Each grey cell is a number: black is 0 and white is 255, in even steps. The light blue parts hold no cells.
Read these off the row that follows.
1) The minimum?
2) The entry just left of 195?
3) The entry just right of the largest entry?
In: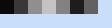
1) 9
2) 143
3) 130

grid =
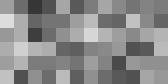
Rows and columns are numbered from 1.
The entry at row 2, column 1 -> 221
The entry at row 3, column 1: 152
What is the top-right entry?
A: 123
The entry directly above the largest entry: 158
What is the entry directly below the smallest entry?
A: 101
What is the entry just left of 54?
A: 108
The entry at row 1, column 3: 54
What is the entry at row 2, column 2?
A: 173
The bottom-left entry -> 193

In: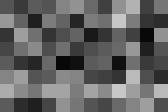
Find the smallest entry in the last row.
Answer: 31
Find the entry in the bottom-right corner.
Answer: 78
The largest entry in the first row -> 178
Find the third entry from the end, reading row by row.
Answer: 132
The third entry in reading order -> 91
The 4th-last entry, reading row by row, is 105
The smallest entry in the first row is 58
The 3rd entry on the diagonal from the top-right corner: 64
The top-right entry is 118
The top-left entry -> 84
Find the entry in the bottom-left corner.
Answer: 91
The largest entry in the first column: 172

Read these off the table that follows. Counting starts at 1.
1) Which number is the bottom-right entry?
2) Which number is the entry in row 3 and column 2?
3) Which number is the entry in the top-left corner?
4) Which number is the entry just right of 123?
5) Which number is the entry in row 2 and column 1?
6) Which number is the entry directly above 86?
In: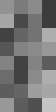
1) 197
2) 101
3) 146
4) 139
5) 166
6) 66

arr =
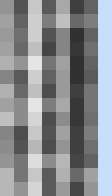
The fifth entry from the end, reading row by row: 213
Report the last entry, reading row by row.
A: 148
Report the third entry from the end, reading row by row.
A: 154
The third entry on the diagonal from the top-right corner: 133
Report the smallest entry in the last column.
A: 90
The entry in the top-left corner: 148
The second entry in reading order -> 83
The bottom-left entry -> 183
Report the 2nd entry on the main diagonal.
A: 98
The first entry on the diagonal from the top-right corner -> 98
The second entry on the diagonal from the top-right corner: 105
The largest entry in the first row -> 199
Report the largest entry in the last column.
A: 161

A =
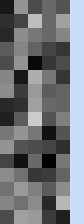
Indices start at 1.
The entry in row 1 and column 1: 24
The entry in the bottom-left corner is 76
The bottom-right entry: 32
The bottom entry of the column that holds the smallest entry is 60
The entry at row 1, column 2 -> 148
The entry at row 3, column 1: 40
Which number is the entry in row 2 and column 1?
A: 47
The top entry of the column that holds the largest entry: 76
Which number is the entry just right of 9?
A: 54
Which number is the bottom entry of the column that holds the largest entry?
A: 154
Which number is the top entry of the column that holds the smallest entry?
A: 105
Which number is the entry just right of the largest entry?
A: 84
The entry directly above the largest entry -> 160
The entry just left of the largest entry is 92
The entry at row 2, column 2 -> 68
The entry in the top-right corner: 84
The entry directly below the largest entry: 119

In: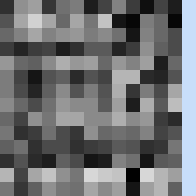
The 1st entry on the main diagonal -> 48
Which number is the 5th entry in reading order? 112
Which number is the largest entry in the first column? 181
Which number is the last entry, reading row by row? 96
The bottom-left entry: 118
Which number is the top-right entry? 29
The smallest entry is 1
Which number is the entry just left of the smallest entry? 195
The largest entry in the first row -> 159
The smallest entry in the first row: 15
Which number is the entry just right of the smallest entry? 215
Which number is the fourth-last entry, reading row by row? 21
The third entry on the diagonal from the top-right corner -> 130
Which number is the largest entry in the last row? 181
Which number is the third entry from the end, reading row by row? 159
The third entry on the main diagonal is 166
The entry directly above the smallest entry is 112
